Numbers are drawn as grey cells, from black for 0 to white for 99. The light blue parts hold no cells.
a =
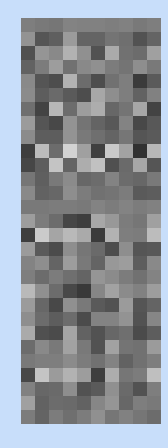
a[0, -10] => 49
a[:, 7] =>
[50, 43, 44, 45, 49, 49, 45, 51, 46, 63, 41, 42, 48, 51, 48, 49, 55, 61, 48, 54, 60, 57, 43, 45, 38, 46, 41, 40, 50]
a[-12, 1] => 55
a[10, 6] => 31
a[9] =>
[24, 73, 42, 82, 62, 25, 78, 63, 19, 71]
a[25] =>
[28, 76, 60, 69, 61, 24, 67, 46, 48, 74]
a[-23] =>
[43, 26, 71, 42, 61, 67, 40, 45, 65, 26]
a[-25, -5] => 30
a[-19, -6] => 67
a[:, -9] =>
[47, 33, 58, 48, 33, 36, 26, 33, 36, 73, 36, 37, 38, 47, 48, 79, 35, 55, 42, 56, 40, 42, 31, 53, 49, 76, 40, 38, 39]
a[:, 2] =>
[46, 37, 53, 61, 30, 41, 71, 28, 36, 42, 76, 47, 40, 48, 42, 64, 29, 39, 48, 42, 28, 36, 29, 47, 49, 60, 41, 42, 48]
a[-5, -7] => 54
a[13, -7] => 48
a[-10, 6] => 63
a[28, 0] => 48
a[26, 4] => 32
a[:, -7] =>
[51, 60, 69, 44, 69, 35, 42, 57, 57, 82, 39, 54, 55, 48, 27, 72, 55, 61, 43, 28, 56, 42, 64, 63, 54, 69, 55, 41, 43]
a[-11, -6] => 39
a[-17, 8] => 35
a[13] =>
[47, 47, 48, 48, 47, 51, 48, 51, 48, 50]
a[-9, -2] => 33
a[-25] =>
[53, 33, 30, 69, 42, 30, 44, 49, 23, 35]
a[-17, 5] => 44
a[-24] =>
[54, 36, 41, 35, 30, 65, 55, 49, 38, 50]
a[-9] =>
[60, 40, 28, 56, 47, 35, 32, 60, 33, 39]
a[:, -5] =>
[50, 39, 32, 56, 30, 65, 67, 39, 43, 25, 75, 42, 44, 51, 65, 23, 41, 39, 58, 52, 35, 51, 32, 32, 44, 24, 35, 52, 56]
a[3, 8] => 55

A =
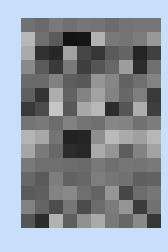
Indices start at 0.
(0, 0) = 44
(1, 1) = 43
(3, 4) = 24
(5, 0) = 37
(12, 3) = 53
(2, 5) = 21
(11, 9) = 38
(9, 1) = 47
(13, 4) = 29
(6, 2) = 77
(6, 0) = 22
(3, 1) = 35
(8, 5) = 55
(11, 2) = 49
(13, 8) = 23
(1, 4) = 8
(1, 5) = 69
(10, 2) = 43
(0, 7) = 45
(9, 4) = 15
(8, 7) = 66
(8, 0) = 70
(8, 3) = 13
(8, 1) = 65
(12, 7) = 27
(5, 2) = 67
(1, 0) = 71
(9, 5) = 66
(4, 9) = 51
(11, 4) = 40
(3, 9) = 43
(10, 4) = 41
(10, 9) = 47
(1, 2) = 35
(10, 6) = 43

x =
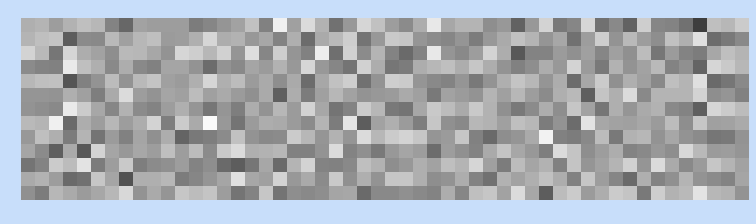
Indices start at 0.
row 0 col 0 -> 68
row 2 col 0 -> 82
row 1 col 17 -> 65
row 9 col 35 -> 65
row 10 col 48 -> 60
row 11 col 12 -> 52
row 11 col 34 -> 69
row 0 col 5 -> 71
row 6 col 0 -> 57
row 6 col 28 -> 65
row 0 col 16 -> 75
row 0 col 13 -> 52
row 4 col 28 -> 58
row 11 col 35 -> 63
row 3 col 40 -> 60
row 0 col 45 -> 52
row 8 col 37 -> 94
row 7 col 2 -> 93
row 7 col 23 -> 89
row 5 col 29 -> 47
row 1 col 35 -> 75
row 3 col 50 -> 78
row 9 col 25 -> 47
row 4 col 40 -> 65
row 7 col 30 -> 56
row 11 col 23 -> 56
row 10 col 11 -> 61
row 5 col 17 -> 66
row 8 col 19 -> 79
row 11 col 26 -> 77
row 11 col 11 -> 48
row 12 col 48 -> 88
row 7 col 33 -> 69
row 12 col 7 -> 84
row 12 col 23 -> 65
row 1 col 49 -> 42
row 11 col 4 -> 44
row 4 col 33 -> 57
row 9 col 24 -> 56
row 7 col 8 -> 67

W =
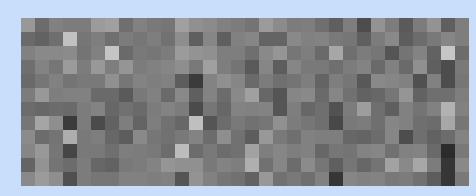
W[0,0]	59
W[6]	[42, 40, 42, 41, 48, 51, 40, 44, 41, 48, 51, 48, 29, 46, 40, 51, 50, 51, 33, 49, 40, 43, 32, 48, 61, 43, 37, 50, 45, 50, 69, 50]
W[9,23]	45
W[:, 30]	[37, 52, 77, 30, 30, 43, 69, 65, 42, 17, 21, 21]
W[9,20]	50
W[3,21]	47
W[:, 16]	[45, 52, 43, 35, 41, 62, 50, 44, 36, 63, 68, 38]
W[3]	[43, 51, 46, 60, 48, 59, 49, 58, 48, 50, 52, 55, 47, 62, 49, 45, 35, 52, 36, 52, 47, 47, 43, 48, 51, 41, 50, 41, 56, 37, 30, 47]
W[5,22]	52
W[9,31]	47
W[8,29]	38
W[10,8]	48
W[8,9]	46
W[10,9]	51
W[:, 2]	[50, 43, 53, 46, 50, 49, 42, 55, 45, 46, 45, 55]
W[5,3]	50
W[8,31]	51
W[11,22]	21
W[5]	[48, 59, 49, 50, 50, 41, 41, 35, 47, 50, 41, 53, 37, 51, 42, 53, 62, 40, 33, 52, 53, 41, 52, 44, 38, 40, 46, 58, 38, 43, 43, 49]
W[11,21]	50
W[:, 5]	[60, 49, 50, 59, 47, 41, 51, 29, 49, 47, 40, 46]
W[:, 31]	[49, 49, 42, 47, 46, 49, 50, 46, 51, 47, 53, 47]
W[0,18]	54
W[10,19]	42
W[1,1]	38
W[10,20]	54
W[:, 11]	[62, 55, 60, 55, 36, 53, 48, 40, 47, 73, 56, 33]
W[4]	[41, 46, 50, 45, 47, 47, 56, 46, 51, 49, 50, 36, 23, 51, 56, 52, 41, 48, 43, 45, 49, 39, 49, 46, 34, 53, 52, 50, 31, 50, 30, 46]
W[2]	[50, 53, 53, 54, 45, 50, 76, 41, 47, 46, 48, 60, 57, 56, 49, 49, 43, 53, 58, 46, 49, 41, 65, 43, 48, 46, 33, 45, 51, 38, 77, 42]

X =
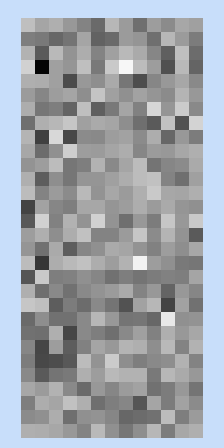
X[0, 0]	74
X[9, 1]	42
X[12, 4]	72
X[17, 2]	67
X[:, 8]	[43, 58, 66, 73, 30, 63, 50, 43, 54, 52, 73, 73, 68, 67, 59, 77, 57, 94, 45, 51, 63, 46, 62, 68, 49, 69, 63, 33, 42, 55]
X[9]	[65, 42, 56, 80, 61, 60, 64, 67, 52, 60, 59, 65, 68]
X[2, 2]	72
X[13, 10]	66
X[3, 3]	58
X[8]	[70, 25, 84, 28, 54, 53, 61, 63, 54, 67, 40, 59, 48]
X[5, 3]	64
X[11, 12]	62
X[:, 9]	[61, 43, 52, 61, 52, 58, 83, 35, 67, 60, 45, 75, 78, 60, 48, 54, 50, 61, 48, 59, 71, 40, 50, 55, 53, 47, 44, 64, 44, 71]
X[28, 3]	43
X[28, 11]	49
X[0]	[74, 64, 68, 59, 51, 41, 71, 60, 43, 61, 54, 65, 62]
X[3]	[81, 2, 62, 58, 74, 47, 78, 96, 73, 61, 31, 72, 39]
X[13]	[26, 63, 52, 49, 65, 65, 58, 61, 67, 60, 66, 58, 56]
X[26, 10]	48
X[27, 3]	75
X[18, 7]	49
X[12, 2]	60
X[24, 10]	55
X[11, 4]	58
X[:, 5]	[41, 38, 51, 47, 55, 76, 37, 66, 53, 60, 69, 58, 57, 65, 81, 51, 56, 67, 52, 57, 53, 71, 49, 64, 57, 61, 59, 43, 57, 72]
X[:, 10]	[54, 71, 37, 31, 59, 54, 58, 75, 40, 59, 52, 51, 65, 66, 77, 70, 61, 56, 50, 39, 26, 90, 68, 72, 55, 71, 48, 48, 73, 48]
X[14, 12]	78
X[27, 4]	68
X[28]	[54, 56, 67, 43, 56, 57, 52, 40, 42, 44, 73, 49, 60]
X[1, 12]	48
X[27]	[49, 67, 64, 75, 68, 43, 49, 52, 33, 64, 48, 63, 54]

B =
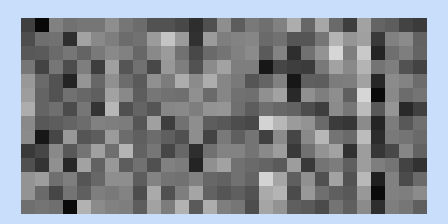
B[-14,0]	25
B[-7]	[53, 34, 36, 39, 42, 50, 49, 48, 33, 62, 24, 44, 55, 36, 34, 30, 28, 82, 71, 60, 57, 41, 23, 21, 54, 14, 48, 34, 43]
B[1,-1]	38
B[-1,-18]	69
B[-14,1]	3
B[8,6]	60
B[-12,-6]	49
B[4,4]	58
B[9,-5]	61
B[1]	[30, 43, 44, 18, 63, 53, 49, 42, 44, 60, 76, 60, 19, 60, 49, 51, 52, 41, 44, 33, 33, 46, 70, 58, 62, 22, 50, 54, 38]
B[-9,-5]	83
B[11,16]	39
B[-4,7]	36
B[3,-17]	32
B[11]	[57, 61, 43, 49, 33, 40, 55, 55, 36, 51, 45, 44, 50, 40, 38, 44, 39, 82, 64, 37, 56, 31, 63, 32, 72, 12, 50, 29, 41]
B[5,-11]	63
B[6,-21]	39
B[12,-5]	59
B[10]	[31, 20, 56, 15, 63, 38, 59, 36, 44, 31, 50, 48, 14, 56, 63, 44, 41, 39, 35, 61, 22, 45, 48, 37, 61, 49, 45, 26, 19]
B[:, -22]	[46, 42, 50, 33, 42, 53, 31, 48, 42, 70, 36, 55, 51, 49]
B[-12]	[34, 35, 41, 46, 39, 47, 53, 50, 40, 53, 60, 44, 28, 41, 45, 50, 54, 35, 51, 18, 44, 57, 83, 49, 78, 14, 43, 49, 39]
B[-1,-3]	49
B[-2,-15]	33
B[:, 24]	[63, 62, 78, 70, 63, 83, 73, 54, 73, 61, 61, 72, 59, 54]
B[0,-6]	24
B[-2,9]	66
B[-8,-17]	49
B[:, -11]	[50, 44, 51, 27, 50, 63, 40, 71, 54, 61, 35, 64, 70, 57]
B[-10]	[59, 41, 32, 14, 58, 40, 56, 42, 35, 56, 48, 67, 54, 67, 52, 47, 33, 39, 50, 9, 37, 36, 48, 49, 63, 15, 54, 51, 42]
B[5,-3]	53

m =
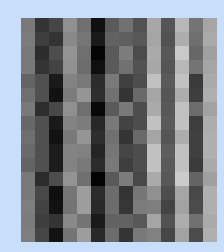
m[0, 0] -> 47
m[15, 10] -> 27
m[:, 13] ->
[64, 66, 62, 64, 66, 68, 63, 67, 68, 68, 66, 62, 68, 68, 66, 68]
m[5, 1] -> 31
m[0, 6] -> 35
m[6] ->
[47, 18, 28, 56, 43, 3, 35, 47, 30, 66, 34, 75, 42, 63]
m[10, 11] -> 75
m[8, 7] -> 20
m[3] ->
[47, 20, 26, 56, 42, 6, 35, 44, 32, 65, 33, 71, 45, 64]
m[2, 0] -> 47
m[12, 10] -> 30
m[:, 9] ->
[65, 64, 66, 65, 75, 64, 66, 75, 64, 75, 75, 66, 56, 49, 64, 50]
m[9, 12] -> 25
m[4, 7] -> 25
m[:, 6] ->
[35, 38, 35, 35, 47, 44, 35, 47, 44, 46, 47, 35, 42, 42, 38, 42]
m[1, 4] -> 46
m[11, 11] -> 79
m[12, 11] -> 64
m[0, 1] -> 20
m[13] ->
[49, 26, 7, 45, 61, 16, 42, 21, 48, 49, 26, 63, 29, 68]
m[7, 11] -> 75
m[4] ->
[39, 31, 10, 51, 47, 17, 47, 25, 30, 75, 35, 75, 23, 66]
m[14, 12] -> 44
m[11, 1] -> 17
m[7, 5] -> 15
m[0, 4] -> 43
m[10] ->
[39, 31, 11, 51, 47, 17, 47, 24, 30, 75, 35, 75, 23, 66]
